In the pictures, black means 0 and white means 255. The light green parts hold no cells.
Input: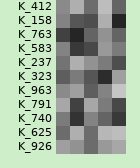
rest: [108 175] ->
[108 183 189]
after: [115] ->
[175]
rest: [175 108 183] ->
[189]
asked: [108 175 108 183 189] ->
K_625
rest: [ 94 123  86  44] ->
[159]

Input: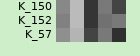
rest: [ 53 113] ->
[121]
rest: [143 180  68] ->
[121  47]
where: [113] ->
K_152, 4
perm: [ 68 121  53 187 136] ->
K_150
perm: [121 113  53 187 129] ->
K_152
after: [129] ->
[187]
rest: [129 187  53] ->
[113 121]

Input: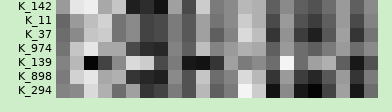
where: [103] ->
K_11, 1
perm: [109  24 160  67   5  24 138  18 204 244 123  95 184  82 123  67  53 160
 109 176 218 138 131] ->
K_294
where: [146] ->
K_37, 17

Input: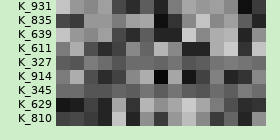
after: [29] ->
[66]
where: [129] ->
K_914, 12
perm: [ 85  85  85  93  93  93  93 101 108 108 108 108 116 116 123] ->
K_345
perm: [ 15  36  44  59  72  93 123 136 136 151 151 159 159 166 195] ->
K_931
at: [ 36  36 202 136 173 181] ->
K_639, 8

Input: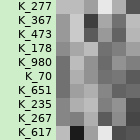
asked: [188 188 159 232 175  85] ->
K_277
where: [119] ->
K_70, 5
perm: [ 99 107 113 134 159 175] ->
K_651

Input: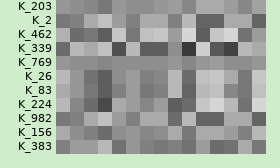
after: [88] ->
[66]
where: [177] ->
K_462, 1
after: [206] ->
[88]
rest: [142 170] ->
[120 170 170 156 128 184]
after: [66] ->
[184]

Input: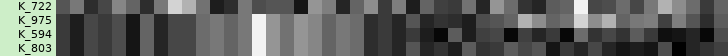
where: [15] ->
K_594, 44
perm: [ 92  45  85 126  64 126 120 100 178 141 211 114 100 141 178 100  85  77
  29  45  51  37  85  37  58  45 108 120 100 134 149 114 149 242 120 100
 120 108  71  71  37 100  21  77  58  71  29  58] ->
K_975

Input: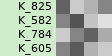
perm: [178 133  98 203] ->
K_825
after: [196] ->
[224]
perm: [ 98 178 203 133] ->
K_825
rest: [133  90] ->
[178 203]

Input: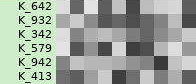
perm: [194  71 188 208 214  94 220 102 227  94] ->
K_642
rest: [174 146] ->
[131  57 194 214]

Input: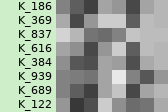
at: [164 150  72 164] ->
K_186, 4
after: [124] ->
[116]
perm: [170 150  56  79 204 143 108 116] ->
K_122
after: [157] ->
[79]

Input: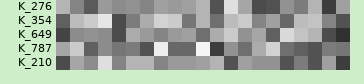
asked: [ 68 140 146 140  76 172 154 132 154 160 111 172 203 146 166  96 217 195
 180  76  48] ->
K_649
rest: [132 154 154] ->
[160 180  82 160 146 146  82 124  82 160  61]
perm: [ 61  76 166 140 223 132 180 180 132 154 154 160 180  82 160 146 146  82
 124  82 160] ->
K_210

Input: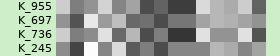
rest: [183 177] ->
[163 147]
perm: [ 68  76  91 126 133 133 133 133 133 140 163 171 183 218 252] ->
K_245
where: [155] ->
K_697, 4
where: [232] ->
K_697, 3
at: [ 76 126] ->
K_736, 7
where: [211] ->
K_955, 4
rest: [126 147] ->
[211 133 163  76  99  61  61 218 183 171 205  99]

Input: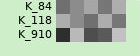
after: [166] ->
[119]
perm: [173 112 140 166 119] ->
K_84

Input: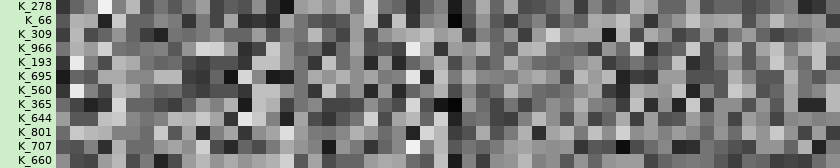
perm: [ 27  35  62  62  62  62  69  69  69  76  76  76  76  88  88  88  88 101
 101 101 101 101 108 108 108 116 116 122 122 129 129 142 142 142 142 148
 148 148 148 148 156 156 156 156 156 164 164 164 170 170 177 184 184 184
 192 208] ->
K_660
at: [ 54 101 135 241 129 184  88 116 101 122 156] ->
K_707, 23
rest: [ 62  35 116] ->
[108 122 142 101 101 156  88 129 116 184 108  69 156  76 142 164 177 192
 156 170  62 129 101 148  62 156 208 148 164 164  27 184  76 170 142  69
  88 148  76 122 156 101  69  88 101 142 148]
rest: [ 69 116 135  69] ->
[ 69  76 142 101  76 214  82  21   5 156 108  69 116  69 108 142 122 177
 129 116  62 192  47 142  35 200  54 142 142  82 148  88 164  41  41 184]
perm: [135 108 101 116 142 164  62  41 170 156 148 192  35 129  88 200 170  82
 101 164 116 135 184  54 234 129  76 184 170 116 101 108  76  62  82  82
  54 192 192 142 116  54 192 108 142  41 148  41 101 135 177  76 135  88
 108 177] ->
K_560
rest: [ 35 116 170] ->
[148 177 142 164 122 129 228  41 192 122 177 135 129 122 156 170 142  76
 184 156 184  35  62  54 156 156  82  82  88 177 129  88  88 177 116  88
 135]
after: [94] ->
[82]

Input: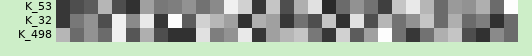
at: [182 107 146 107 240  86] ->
K_498, 1
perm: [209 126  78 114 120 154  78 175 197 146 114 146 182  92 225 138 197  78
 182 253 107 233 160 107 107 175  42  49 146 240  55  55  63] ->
K_53
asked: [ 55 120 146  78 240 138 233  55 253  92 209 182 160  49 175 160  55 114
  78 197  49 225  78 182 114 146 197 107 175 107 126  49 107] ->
K_32
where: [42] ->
K_53, 20
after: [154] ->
[146]
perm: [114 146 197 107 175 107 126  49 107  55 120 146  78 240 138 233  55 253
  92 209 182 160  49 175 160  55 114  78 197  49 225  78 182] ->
K_32

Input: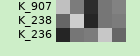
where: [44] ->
K_907, 3
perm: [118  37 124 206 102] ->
K_238
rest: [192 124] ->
[ 44 118 130]
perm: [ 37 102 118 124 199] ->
K_236

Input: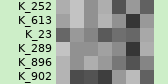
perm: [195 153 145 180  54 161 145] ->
K_613
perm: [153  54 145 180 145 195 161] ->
K_613
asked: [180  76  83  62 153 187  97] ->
K_902
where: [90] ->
K_23, 4
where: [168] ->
K_23, 7
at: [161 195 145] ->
K_613, 1
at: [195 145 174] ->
K_252, 2

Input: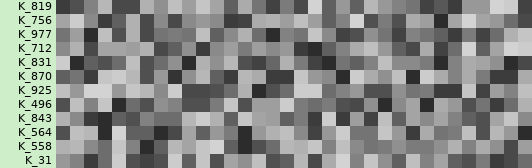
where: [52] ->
K_870, 9
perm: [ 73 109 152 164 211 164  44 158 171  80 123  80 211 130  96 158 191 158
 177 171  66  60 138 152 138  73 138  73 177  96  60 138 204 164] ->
K_756
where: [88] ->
K_819, 28
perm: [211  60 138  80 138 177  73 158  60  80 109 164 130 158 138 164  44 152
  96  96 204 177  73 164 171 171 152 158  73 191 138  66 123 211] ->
K_756
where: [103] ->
K_831, 16

